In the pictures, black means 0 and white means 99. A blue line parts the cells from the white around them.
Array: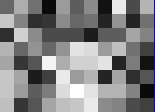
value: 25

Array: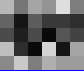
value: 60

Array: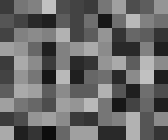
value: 20

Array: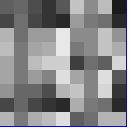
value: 70

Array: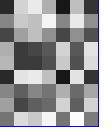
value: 48
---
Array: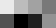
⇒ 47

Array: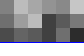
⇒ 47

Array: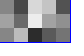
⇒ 56

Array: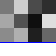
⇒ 86

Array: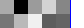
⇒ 52

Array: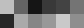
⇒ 45

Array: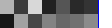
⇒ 20
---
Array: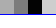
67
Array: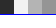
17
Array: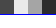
28
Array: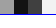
62
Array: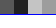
34
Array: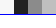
96
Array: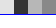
88
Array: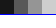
9
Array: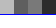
73
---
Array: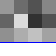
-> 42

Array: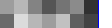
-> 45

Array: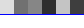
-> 18

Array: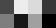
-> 92

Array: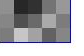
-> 19

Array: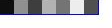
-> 45

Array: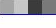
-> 77

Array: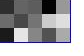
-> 36

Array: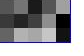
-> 10
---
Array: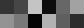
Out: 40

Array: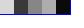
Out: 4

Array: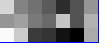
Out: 17

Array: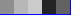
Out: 38

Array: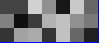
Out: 9

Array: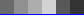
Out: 34

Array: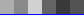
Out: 22

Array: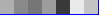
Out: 22
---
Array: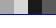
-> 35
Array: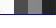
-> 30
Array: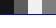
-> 36
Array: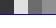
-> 42
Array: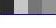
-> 46
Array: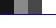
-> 28
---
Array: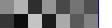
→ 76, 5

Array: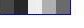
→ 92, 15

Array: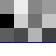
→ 92, 0

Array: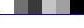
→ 99, 0

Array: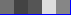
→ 86, 26

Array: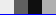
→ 92, 6
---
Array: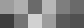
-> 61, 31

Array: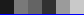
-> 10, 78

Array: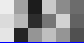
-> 92, 31

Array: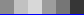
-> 54, 21

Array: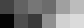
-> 26, 85

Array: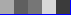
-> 66, 23

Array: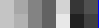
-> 76, 25

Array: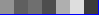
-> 57, 23
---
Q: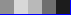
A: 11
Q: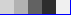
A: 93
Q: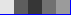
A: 60
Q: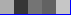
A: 77
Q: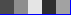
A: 63
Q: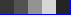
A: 14
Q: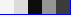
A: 23
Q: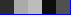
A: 31
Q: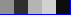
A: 5
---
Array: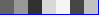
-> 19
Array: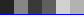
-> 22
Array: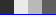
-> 72
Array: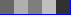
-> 49
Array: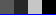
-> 77
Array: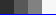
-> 50
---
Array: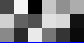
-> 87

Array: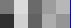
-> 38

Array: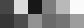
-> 41

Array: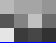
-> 51

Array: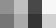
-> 66

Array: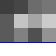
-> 76
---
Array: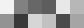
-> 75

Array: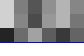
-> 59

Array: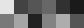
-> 51

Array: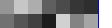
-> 81

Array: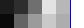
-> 60

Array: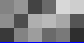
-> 72
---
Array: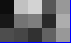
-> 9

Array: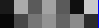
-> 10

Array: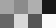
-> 64

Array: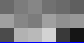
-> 62

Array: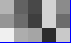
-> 58

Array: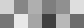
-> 82

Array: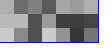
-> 72
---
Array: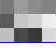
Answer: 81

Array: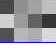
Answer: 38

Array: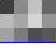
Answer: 82

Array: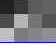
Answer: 45

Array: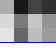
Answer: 77

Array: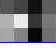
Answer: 20
